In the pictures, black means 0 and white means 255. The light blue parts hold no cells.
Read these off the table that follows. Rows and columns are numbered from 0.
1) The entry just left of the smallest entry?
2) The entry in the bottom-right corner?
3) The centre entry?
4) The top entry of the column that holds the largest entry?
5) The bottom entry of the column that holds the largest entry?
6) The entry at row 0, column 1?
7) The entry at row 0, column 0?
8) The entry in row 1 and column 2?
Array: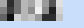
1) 99
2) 195
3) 141
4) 224
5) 155
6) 45
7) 167
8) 113

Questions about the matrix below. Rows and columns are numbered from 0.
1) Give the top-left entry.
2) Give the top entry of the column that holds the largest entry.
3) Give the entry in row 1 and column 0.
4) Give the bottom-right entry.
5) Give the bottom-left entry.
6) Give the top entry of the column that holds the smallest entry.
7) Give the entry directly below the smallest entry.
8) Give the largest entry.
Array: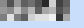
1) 138
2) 208
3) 152
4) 167
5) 126
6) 40
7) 167
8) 239

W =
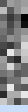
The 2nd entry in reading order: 158
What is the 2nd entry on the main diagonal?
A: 89
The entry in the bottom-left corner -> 201
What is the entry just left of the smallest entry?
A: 89
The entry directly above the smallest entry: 172
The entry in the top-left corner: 89
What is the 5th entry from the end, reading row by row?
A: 231
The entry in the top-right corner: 158
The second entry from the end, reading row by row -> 73
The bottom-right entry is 131
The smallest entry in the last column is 2
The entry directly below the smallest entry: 15

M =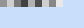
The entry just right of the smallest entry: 177
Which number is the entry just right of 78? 206

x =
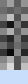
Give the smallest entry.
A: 9
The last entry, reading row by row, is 191
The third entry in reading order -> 93
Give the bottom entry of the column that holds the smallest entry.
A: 217
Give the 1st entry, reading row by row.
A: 121
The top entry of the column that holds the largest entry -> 160
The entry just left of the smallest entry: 52
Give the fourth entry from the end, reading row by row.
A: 160
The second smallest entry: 21
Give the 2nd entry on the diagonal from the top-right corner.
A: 108
